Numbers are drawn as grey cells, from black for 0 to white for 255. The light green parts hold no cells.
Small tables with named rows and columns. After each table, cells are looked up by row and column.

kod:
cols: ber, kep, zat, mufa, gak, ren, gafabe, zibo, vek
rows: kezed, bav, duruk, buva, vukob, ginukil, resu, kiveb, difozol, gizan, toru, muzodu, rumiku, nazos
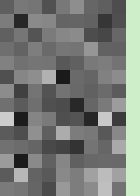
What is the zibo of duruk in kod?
71
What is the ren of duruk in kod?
139
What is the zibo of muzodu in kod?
106
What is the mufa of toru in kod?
73
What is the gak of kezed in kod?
120
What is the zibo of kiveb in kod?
122
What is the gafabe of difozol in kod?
39

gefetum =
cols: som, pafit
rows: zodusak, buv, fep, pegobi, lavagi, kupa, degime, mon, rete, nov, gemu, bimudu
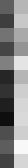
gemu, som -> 93
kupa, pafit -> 181
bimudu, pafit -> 214
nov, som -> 78
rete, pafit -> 217
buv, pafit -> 200
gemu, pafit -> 248
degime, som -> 50
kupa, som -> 38
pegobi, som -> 69
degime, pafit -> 206
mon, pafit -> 214
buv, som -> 62
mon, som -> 31
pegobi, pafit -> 148
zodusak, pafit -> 182
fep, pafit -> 169
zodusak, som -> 95

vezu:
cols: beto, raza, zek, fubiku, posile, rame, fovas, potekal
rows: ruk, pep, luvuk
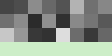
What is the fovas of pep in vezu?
117
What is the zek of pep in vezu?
43
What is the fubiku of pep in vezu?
143
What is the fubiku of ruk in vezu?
104
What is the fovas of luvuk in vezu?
57
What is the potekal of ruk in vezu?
135
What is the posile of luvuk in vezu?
221
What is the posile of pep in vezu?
48
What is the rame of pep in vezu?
137
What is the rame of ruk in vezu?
179
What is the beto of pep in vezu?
112
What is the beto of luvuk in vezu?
199
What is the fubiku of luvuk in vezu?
50
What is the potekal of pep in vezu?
88
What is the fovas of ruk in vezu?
112

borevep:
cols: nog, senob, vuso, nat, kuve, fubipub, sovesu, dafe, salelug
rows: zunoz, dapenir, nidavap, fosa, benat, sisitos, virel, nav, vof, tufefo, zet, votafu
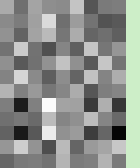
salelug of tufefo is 5
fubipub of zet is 101
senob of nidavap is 99
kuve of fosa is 133
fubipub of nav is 161
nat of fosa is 80
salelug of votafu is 122

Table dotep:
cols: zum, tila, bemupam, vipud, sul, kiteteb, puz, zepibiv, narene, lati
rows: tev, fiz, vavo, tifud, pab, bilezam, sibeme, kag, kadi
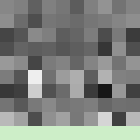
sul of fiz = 114
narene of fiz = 133
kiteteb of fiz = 107
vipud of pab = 123
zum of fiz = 142
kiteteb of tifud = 94

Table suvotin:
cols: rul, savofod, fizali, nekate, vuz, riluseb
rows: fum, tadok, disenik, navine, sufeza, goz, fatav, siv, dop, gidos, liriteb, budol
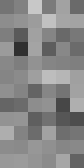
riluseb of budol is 99
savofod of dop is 149
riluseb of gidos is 117
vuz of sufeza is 130
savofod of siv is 107
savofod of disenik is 90
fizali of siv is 141
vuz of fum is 162
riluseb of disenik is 120
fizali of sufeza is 146
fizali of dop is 95
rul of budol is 153

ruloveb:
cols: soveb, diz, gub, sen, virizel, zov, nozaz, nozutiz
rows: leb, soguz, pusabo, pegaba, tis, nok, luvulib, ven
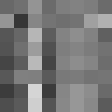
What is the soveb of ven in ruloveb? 78
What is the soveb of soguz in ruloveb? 149
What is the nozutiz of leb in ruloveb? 107
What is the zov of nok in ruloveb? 123
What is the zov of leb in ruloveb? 130
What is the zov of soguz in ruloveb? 115
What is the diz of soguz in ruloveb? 54
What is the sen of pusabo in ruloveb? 93
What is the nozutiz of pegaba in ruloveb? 114
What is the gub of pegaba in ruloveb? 156
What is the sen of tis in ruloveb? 69
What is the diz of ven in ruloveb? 90
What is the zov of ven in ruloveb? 151
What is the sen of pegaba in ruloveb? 81
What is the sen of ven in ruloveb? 84
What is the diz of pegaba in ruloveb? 112
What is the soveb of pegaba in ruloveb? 83
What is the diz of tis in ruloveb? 93

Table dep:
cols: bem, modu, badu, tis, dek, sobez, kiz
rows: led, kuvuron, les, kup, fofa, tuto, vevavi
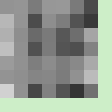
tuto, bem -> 147
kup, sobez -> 79
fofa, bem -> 155
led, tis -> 151
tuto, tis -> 135
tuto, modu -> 143
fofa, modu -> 145
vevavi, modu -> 145
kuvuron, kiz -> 57

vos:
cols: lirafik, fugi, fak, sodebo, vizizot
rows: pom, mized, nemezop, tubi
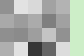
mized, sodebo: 127
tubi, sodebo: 101
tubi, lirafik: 175
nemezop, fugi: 139
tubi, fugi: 225
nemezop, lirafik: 143
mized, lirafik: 169
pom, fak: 217
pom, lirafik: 145
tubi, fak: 54
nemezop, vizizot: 145
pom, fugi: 226
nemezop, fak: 158
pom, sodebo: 162
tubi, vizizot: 220
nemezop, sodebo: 196
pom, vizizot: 179
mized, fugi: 156
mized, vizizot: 161
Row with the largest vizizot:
tubi

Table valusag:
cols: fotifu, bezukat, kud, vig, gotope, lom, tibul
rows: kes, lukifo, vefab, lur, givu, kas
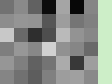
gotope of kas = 157
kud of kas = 93
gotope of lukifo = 157
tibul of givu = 158
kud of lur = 136
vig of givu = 116
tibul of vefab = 135
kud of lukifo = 147
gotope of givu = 171
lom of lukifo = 117
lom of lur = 134
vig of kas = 128
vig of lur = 209
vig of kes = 12
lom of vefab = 147
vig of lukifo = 86
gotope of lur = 145
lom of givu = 56
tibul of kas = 137

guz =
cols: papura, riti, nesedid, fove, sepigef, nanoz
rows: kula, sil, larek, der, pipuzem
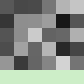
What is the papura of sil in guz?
54
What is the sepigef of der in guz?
40
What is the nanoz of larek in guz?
176
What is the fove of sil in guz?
157
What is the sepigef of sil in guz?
23
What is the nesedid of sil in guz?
143
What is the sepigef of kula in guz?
180
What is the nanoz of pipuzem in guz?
116
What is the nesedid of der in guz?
102

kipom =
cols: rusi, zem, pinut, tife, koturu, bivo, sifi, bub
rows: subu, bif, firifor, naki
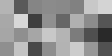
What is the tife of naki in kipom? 142
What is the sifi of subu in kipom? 200
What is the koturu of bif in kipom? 102
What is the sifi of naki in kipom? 151
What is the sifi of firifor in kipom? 79
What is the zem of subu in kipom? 89
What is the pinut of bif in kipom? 62
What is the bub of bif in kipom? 85
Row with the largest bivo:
naki

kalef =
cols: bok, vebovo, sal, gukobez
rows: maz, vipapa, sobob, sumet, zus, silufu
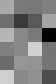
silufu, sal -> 144
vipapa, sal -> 88
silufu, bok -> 206
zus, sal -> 148
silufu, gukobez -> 77
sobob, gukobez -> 1
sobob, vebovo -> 135
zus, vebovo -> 151
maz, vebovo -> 120
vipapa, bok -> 112
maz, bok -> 170
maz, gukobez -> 127
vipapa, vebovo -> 57
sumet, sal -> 209
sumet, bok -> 127
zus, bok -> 107
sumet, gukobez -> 115
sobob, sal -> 122
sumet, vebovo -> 136
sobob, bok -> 181
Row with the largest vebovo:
zus

